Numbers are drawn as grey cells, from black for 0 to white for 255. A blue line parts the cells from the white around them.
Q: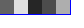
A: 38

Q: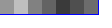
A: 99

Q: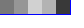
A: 209

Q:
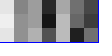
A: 22

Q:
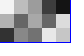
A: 168

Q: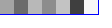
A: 141

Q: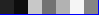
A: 114
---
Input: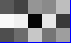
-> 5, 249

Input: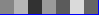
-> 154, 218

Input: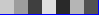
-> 223, 223

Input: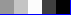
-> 252, 252

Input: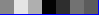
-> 3, 228

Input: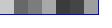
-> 168, 201

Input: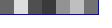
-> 58, 221

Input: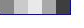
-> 233, 233
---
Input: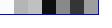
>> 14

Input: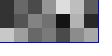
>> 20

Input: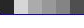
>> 39

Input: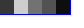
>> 14

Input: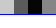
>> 5

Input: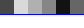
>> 18

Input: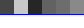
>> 38

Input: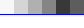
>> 56
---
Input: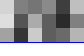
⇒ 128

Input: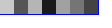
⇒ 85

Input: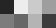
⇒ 237

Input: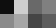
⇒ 206

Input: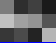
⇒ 46

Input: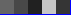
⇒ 72

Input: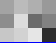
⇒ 187
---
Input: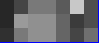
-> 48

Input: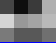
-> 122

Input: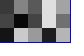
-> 20

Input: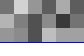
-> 150

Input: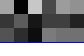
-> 83

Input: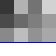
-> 137

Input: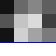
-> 19
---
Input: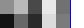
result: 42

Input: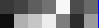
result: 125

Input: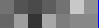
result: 125

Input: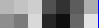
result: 15

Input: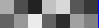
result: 45

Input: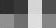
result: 111

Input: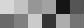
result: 53

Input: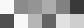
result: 100

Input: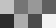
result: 173
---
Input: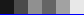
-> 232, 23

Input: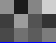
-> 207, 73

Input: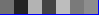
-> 141, 113

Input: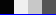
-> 85, 4

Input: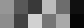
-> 16, 141

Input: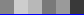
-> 57, 133

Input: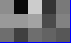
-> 121, 110
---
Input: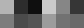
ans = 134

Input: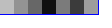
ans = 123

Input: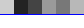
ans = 120

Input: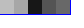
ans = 104

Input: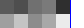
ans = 47

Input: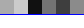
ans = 62

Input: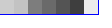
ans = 84

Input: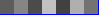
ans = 65

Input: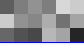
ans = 216

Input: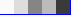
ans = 58
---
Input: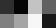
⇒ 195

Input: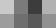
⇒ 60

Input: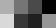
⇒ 74

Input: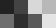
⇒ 216

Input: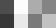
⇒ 172

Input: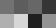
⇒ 103
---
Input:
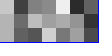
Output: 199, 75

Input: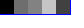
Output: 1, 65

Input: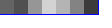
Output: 100, 59

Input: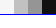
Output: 246, 17

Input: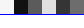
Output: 246, 109

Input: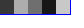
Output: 55, 200

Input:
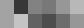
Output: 163, 151

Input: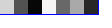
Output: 212, 39

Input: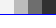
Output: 243, 49
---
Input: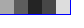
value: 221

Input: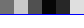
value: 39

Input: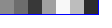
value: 248

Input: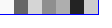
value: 174

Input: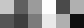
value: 74

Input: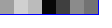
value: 63
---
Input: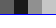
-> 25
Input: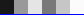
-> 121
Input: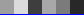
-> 168
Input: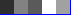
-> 90
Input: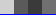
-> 90
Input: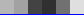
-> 48
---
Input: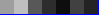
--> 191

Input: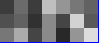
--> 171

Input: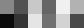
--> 52

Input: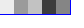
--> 155

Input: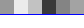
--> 235

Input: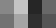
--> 165

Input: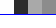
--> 44
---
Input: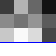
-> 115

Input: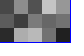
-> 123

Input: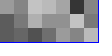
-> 145

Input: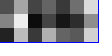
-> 22

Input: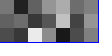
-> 193

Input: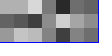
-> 207

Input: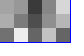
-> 78

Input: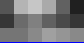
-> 97

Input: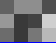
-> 57

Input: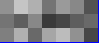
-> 70
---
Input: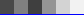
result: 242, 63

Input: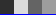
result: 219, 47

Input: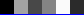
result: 250, 0

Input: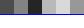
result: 217, 37

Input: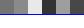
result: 233, 51

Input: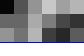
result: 200, 6

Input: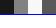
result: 248, 24

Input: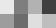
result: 233, 63
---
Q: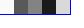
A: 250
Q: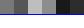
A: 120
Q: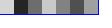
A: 213
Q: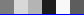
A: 125
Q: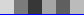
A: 215
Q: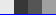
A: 233
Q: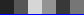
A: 35
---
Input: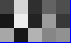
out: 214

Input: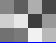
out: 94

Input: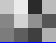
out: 235

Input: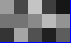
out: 71

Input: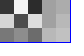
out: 243

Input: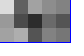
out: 96
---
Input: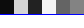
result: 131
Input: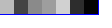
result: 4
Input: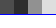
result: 222
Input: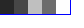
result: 254
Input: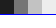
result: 237
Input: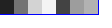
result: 178
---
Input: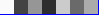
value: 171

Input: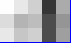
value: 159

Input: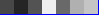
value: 197

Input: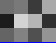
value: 148

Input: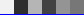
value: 119

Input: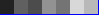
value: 185

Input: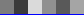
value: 165

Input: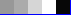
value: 7

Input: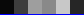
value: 38
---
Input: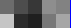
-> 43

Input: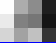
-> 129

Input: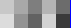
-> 147

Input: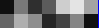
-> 175

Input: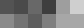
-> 115

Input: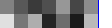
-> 119

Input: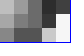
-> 125

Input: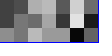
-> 119
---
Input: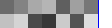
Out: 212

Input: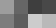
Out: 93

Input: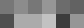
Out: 171

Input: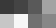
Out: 246

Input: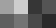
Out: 116

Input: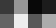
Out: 237

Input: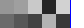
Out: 87
